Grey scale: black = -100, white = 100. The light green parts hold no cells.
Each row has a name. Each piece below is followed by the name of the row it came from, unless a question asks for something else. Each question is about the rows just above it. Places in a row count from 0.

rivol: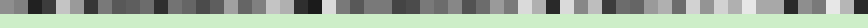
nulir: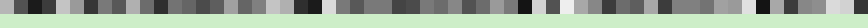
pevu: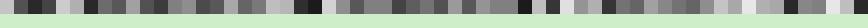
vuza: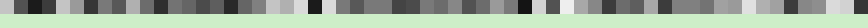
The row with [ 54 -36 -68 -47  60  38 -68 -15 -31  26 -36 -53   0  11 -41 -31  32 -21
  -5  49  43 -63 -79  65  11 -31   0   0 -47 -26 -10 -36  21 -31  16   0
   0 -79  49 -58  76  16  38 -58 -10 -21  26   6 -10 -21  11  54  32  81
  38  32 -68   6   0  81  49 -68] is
pevu
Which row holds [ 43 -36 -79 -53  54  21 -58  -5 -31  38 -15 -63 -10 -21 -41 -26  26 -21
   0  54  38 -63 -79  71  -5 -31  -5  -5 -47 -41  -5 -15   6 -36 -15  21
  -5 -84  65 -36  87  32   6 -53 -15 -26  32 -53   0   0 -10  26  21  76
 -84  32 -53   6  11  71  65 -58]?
nulir
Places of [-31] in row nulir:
8 25
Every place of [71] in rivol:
23 37 40
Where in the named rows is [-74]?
rivol, 2

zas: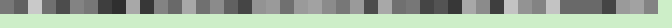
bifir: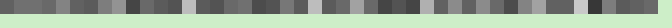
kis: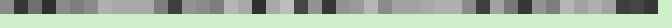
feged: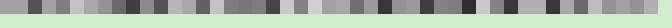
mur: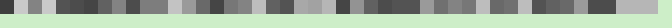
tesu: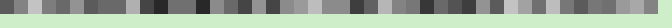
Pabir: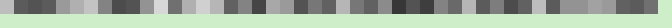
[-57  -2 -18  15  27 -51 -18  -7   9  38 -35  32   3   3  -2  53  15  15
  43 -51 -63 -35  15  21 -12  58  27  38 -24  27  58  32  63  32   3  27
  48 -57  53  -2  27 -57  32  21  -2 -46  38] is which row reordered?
feged
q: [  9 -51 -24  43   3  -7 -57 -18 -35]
tesu

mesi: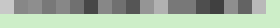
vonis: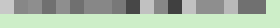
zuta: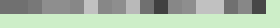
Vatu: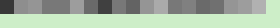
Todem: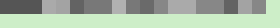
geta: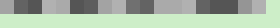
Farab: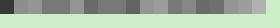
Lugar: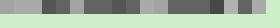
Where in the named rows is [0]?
Vatu, 13
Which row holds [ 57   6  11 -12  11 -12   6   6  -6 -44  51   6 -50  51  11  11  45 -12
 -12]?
vonis
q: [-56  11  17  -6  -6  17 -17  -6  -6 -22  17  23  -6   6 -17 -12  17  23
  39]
Farab
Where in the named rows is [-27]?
geta, 6
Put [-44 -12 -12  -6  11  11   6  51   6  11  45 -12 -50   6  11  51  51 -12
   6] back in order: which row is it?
zuta
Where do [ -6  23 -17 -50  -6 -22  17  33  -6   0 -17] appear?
Vatu

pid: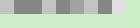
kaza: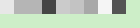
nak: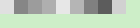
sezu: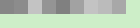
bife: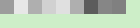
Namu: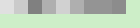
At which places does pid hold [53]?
0 3 6
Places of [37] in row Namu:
3 5
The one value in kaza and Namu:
[59]
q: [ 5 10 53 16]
sezu
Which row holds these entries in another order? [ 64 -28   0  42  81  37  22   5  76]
nak
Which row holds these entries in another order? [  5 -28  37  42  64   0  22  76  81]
nak

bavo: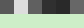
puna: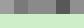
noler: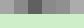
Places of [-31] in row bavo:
0
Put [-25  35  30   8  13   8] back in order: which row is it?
noler
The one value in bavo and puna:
[-31]

